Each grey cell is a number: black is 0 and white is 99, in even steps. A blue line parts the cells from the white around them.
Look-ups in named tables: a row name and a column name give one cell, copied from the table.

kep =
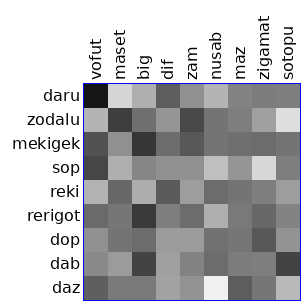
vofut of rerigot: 41
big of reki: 67
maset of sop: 68
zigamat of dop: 34
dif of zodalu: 58
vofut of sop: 27
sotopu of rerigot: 51
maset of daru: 83
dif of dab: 62
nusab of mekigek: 45
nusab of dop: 44
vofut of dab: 53
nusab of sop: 74
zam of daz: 57
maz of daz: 36
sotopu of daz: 72
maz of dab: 48
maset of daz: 47
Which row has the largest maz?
sop

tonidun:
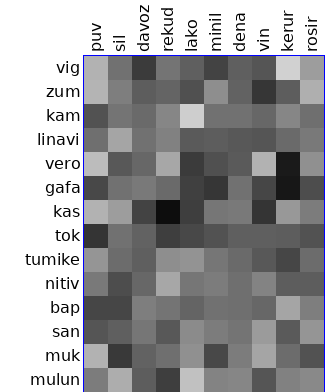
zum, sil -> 49
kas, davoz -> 26
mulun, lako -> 75
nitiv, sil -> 30
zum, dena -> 38
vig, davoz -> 23
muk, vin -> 64
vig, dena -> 37
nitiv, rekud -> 65
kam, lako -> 80
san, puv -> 33
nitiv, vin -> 51
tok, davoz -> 38
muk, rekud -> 43
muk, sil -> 22
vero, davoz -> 40

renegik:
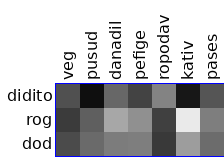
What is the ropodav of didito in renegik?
51
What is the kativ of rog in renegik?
91
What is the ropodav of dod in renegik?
22
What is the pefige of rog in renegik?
56
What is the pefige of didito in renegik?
26
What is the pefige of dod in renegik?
49
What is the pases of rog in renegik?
49
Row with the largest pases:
rog

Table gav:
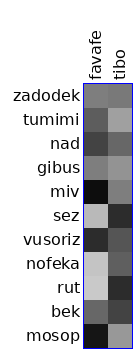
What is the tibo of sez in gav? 17
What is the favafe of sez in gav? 72
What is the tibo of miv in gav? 49
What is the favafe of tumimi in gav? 36
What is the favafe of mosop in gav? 8
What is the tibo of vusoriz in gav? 33
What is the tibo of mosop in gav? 59
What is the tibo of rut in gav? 17
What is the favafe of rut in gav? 78
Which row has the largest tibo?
tumimi

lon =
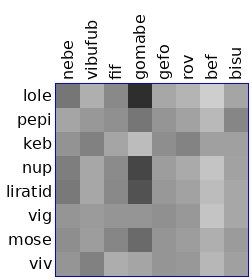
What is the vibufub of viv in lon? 50
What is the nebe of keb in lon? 57
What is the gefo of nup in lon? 61
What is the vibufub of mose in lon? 61
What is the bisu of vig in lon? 65
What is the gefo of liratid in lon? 59
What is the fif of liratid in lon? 53
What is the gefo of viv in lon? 58
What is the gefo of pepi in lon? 58
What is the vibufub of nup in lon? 65
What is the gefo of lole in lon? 65
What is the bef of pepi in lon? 72
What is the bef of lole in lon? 80
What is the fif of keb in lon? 64
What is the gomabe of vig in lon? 58
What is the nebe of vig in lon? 58
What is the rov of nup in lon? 66
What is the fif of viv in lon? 67
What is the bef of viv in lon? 71

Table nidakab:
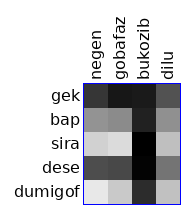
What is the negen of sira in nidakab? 81
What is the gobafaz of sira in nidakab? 85
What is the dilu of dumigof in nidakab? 75
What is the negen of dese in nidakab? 30
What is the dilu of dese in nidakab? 45
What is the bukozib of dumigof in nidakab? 17
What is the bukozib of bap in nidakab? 13
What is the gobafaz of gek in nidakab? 9
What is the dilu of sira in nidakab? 74
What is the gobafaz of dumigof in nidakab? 78
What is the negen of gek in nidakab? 21
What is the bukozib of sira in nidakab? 0
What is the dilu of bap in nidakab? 56
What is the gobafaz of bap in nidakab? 54
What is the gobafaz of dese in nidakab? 28
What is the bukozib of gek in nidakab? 10
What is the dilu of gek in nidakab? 32
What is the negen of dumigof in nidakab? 90
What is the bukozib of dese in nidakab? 1
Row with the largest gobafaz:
sira

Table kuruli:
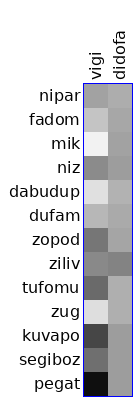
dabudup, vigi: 87
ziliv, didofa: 51
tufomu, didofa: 68
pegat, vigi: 6
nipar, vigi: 63
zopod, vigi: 46
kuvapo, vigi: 27
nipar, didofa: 67
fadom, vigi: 76
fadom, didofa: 65
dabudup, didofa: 69
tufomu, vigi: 41

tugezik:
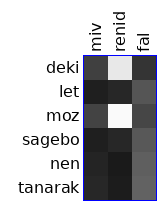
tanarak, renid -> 11
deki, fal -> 20
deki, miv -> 25
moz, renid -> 97
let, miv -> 12
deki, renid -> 90
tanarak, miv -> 15
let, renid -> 15
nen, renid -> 10
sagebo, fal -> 34
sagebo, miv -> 12
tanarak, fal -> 38
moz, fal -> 27
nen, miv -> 14
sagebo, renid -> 15
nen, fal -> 37
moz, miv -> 26

